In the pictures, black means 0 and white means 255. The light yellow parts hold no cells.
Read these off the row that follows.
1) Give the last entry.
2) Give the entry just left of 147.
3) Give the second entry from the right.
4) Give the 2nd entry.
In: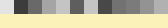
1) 177
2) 123
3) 147
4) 60

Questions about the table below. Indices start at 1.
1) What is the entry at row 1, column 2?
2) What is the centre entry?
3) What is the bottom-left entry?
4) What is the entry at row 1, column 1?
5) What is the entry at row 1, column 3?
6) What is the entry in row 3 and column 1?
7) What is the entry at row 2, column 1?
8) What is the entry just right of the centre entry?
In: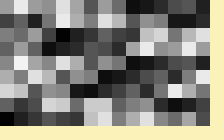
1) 234
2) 144
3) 2
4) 156
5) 156
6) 126
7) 65
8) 117
